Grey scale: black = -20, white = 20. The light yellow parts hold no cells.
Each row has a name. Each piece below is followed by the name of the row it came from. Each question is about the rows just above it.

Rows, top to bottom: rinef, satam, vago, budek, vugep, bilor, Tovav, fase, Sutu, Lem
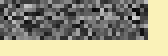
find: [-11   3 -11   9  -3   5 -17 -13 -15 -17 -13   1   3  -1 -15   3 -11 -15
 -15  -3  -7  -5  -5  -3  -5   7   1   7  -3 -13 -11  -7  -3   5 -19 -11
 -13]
budek
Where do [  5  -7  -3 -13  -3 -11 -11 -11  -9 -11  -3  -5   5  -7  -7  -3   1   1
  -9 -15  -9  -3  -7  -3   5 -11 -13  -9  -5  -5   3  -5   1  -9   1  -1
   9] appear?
rinef
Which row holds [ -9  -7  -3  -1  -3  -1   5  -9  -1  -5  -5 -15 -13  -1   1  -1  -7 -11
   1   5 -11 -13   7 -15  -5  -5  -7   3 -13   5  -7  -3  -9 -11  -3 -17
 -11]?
Sutu

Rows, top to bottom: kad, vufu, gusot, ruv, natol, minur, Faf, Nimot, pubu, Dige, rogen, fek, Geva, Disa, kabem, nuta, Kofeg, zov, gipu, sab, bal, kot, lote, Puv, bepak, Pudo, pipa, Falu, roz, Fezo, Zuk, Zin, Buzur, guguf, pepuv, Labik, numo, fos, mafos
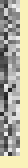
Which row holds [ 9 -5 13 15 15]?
Fezo
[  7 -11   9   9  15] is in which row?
pipa
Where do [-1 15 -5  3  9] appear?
Zin
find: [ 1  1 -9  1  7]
Buzur
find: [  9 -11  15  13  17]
Dige
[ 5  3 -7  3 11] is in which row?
minur
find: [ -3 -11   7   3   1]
natol

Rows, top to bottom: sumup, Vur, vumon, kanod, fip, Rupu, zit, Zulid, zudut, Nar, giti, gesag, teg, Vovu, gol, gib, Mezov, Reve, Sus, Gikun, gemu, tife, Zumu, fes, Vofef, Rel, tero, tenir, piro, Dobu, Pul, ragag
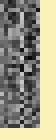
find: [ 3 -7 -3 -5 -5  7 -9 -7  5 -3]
Dobu
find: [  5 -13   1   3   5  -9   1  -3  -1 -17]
vumon
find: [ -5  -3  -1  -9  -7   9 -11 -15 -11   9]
gesag
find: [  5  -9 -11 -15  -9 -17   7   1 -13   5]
Mezov
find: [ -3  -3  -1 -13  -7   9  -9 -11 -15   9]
Rupu
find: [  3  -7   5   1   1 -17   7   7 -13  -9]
Reve

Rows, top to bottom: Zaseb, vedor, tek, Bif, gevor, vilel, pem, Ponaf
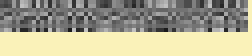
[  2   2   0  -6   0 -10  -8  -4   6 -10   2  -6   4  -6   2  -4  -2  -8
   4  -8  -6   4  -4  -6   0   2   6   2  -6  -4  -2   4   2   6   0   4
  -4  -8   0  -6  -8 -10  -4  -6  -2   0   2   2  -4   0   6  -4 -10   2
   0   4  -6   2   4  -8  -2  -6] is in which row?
vilel
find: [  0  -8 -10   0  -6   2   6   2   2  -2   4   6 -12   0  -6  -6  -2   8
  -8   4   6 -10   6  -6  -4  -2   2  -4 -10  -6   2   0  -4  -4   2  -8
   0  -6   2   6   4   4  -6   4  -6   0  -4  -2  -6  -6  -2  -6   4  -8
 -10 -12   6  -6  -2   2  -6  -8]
Bif

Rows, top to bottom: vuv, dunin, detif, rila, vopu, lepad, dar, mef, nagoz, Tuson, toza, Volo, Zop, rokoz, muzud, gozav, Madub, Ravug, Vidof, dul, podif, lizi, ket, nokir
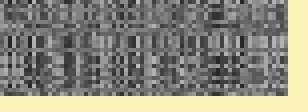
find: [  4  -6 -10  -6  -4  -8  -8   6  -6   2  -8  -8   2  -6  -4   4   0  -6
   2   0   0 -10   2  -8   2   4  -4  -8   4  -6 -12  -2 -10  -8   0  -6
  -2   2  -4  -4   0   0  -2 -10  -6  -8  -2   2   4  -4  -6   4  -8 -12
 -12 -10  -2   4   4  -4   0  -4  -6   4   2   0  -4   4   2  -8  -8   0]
vopu
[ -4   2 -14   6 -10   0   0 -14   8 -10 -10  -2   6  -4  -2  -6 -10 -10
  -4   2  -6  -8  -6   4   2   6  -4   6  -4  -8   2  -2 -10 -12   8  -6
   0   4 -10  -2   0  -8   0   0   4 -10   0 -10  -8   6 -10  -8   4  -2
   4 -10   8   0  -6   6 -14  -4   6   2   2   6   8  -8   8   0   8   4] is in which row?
lizi
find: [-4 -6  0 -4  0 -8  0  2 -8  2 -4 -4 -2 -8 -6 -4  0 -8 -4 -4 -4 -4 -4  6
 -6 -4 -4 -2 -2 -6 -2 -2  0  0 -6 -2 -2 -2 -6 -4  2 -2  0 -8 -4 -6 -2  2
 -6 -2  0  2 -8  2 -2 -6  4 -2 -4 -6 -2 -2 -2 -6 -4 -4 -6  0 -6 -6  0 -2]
dul
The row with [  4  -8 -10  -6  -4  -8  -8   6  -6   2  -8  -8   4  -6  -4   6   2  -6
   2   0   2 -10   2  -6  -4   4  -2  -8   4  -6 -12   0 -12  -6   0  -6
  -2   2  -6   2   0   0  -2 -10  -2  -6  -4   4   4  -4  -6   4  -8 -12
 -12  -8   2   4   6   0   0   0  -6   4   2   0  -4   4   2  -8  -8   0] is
dunin
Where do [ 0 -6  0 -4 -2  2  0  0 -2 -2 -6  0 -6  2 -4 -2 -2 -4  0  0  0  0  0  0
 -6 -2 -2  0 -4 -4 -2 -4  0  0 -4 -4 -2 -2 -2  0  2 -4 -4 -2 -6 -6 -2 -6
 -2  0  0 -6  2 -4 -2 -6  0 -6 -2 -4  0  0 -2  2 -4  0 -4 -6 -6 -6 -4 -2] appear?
detif
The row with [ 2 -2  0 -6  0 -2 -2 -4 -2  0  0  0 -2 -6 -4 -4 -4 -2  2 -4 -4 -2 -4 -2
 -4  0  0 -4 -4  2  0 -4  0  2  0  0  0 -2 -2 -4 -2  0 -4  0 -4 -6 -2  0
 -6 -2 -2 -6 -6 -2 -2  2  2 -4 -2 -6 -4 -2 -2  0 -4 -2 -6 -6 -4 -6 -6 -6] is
mef

